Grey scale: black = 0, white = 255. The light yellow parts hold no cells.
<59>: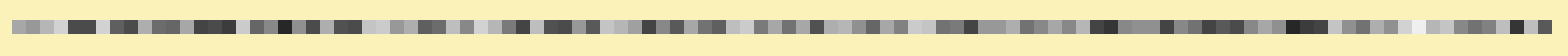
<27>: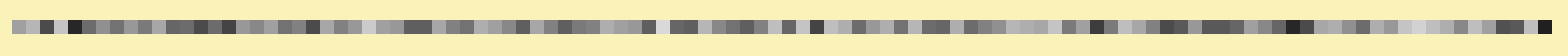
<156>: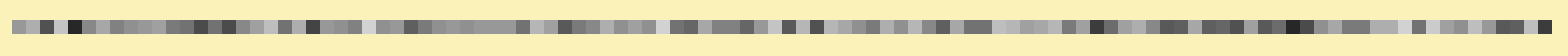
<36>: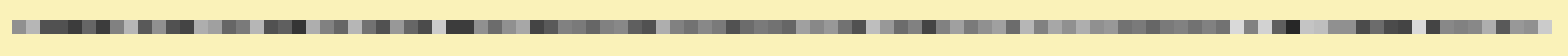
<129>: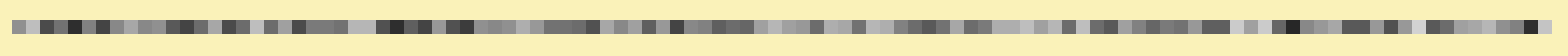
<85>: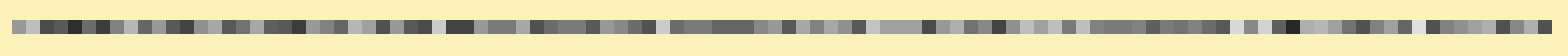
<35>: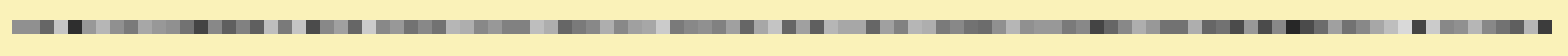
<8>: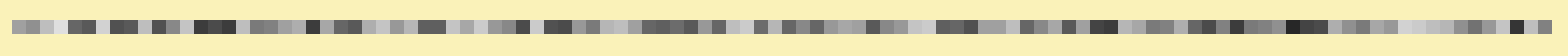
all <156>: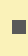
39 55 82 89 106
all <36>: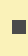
29 96 98
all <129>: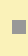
30 37 46 56 84 93 97 99
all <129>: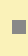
7 9 34 43 48 92
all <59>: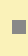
18 32 46 73 75 79 83 88 103
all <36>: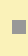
27 58 62 78 107
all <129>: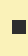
4 27 108

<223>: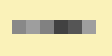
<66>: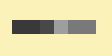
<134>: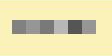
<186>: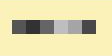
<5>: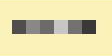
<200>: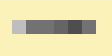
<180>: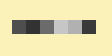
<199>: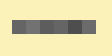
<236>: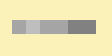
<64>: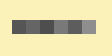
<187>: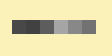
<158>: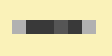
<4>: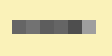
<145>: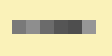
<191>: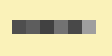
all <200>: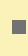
1 2 5
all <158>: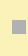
0 5
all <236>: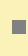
4 5

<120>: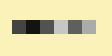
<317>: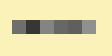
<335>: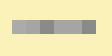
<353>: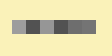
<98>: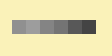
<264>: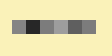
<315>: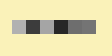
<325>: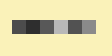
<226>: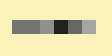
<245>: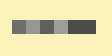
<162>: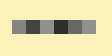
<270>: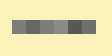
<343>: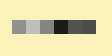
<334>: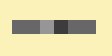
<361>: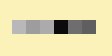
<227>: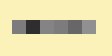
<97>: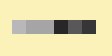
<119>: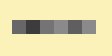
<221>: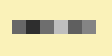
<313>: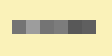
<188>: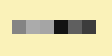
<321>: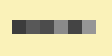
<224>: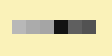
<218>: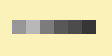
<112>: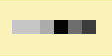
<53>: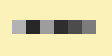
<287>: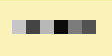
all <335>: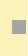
1 3 4
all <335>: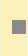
2 5
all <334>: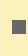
0 1 4 5

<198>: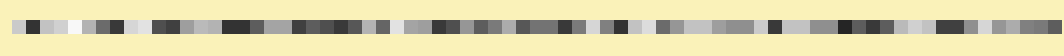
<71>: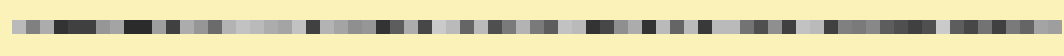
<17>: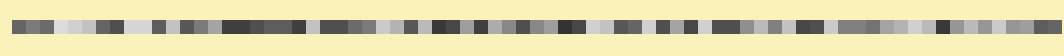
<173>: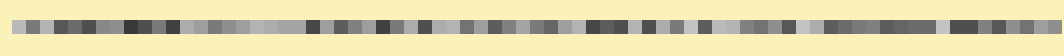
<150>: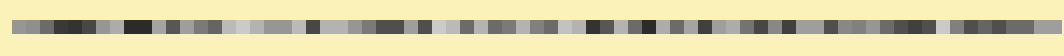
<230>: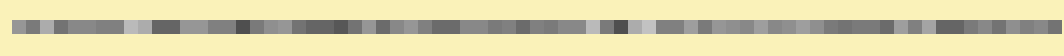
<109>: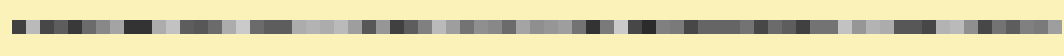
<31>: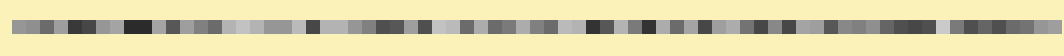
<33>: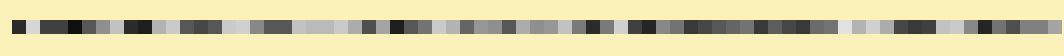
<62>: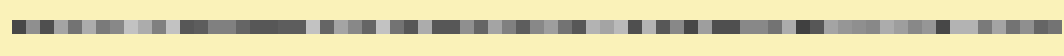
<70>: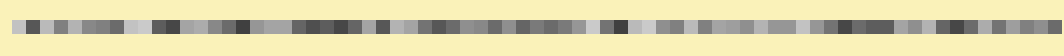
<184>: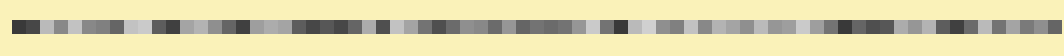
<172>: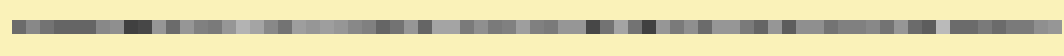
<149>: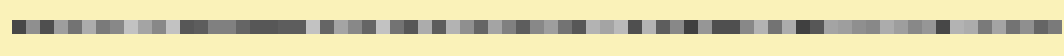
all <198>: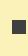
11 20 66 67
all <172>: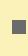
0 11 49 64 67 68 70
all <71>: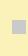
30 66
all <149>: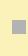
31 41 45 53 67
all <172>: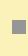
10 12 15 21 23 28 39 40 46 50 51 54 63 74
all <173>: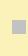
48 56 66

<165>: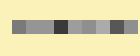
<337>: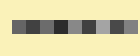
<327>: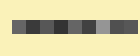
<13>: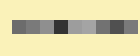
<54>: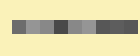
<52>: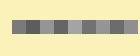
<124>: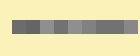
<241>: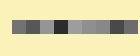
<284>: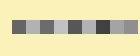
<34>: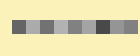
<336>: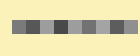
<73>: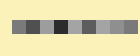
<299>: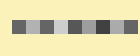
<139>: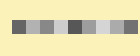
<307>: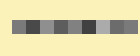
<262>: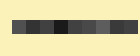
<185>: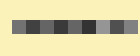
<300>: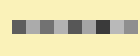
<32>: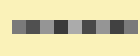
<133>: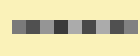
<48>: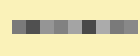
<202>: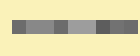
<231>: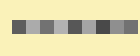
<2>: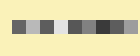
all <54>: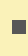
6 8
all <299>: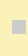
3
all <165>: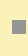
1 2

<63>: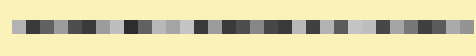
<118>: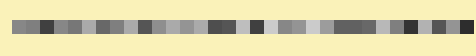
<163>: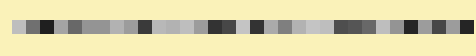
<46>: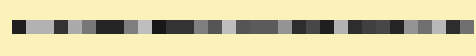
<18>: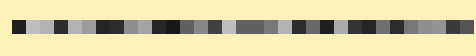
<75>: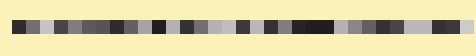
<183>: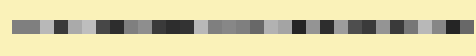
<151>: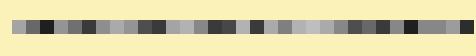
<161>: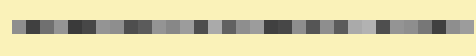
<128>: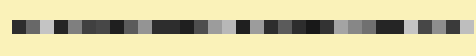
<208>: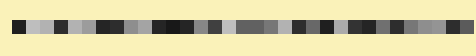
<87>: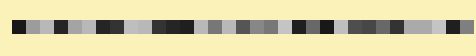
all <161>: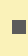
9 23
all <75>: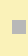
17 28 29
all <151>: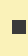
5 10 14 17 26
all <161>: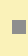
0 7 16 20 22 28 31
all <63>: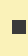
1 5 13 15 19
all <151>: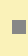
13 23 27 29 30
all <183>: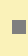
0 1 8 14 16

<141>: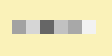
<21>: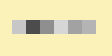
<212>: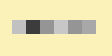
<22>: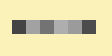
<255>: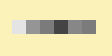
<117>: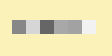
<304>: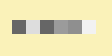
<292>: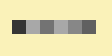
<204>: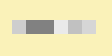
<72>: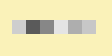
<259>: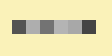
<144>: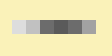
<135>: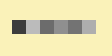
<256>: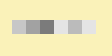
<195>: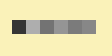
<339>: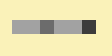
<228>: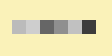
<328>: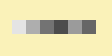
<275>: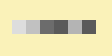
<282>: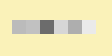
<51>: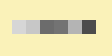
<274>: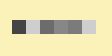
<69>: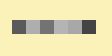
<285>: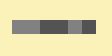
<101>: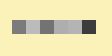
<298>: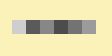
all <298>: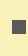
1
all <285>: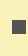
2 3 5
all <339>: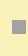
0 1 3 4

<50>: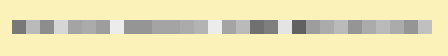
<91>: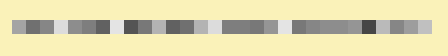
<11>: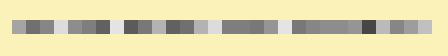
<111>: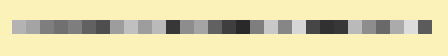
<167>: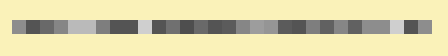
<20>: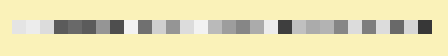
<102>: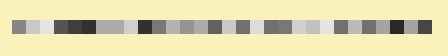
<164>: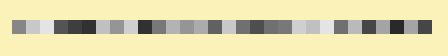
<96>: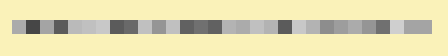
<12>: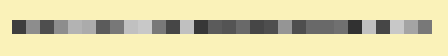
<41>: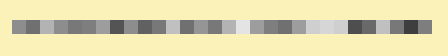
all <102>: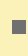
16 18 23 25
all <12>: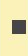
11 17 26
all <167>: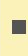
1 7 8 10 14 20 28

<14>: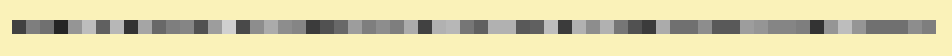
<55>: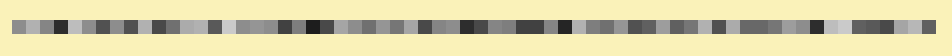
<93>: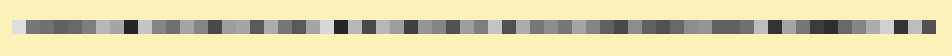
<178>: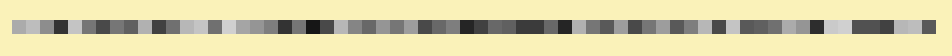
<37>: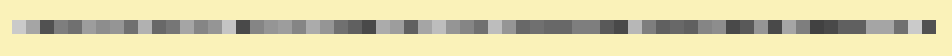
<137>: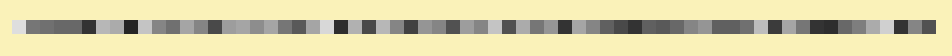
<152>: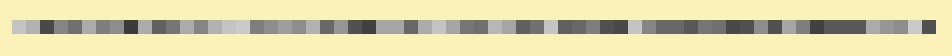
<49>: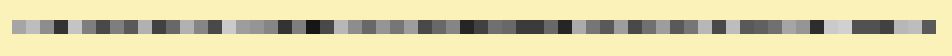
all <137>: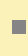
10 13 27 30 33 41 48 64
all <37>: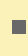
10 36 38 39 47
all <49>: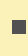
60 61
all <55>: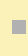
1 9 13 40 49
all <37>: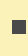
16 25 43 51 54 58

